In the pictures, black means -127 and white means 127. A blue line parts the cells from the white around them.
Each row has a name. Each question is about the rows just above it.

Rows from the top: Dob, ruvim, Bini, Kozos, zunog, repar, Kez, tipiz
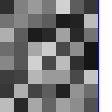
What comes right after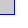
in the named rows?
[-54]
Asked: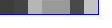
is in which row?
repar
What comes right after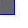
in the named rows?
[33]
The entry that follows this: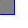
[26]

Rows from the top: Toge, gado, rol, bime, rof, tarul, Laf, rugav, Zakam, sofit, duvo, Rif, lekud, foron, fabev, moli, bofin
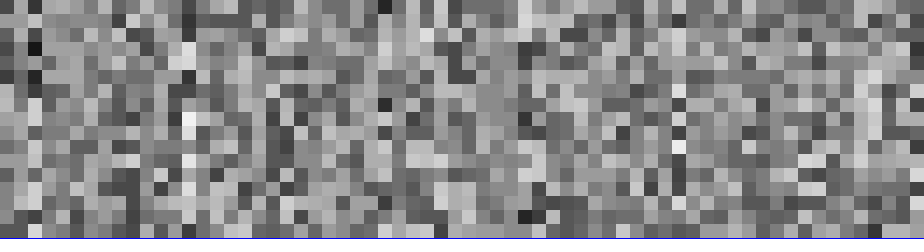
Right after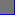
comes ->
[-17]
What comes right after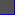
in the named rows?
[-40]
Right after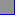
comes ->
[-40]

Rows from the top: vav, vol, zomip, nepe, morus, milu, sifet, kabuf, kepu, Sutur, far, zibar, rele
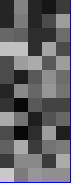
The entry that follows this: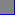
[-90]
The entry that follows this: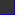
[-119]
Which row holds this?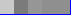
rele
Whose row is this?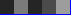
vol
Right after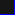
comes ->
[-68]

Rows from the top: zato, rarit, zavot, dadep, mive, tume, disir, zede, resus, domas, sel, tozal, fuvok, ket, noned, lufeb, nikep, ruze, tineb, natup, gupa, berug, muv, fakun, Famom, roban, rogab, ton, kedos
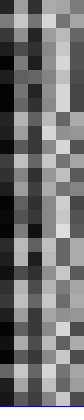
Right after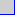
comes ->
[-57]
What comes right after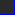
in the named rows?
[57]
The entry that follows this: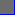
[43]
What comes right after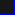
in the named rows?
[-37]

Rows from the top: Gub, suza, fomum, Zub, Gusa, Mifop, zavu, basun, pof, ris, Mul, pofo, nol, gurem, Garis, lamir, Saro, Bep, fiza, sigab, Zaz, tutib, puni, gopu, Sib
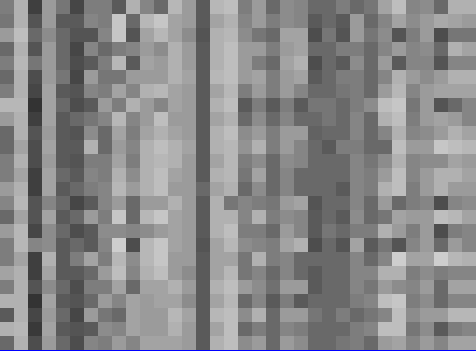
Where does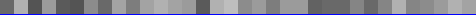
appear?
ris
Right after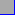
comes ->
[35]
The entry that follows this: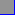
[49]
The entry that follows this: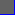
[-22]
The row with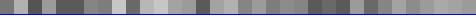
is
suza
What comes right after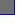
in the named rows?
[27]

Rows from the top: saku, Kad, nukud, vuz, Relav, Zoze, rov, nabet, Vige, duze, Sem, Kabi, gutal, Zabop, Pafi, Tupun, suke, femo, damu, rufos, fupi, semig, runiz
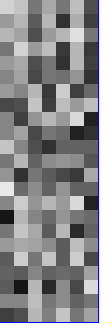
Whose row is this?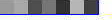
Relav
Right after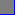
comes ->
[68]
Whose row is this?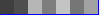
runiz
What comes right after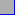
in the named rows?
[-64]
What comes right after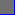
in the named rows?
[20]

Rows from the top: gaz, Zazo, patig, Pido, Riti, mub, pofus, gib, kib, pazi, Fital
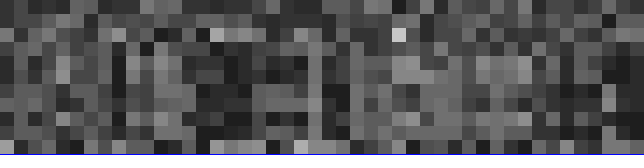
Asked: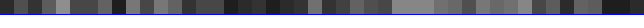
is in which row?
mub
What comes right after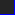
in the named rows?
[-84]
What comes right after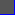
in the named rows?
[-84]
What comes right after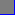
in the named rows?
[14]
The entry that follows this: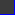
[-76]

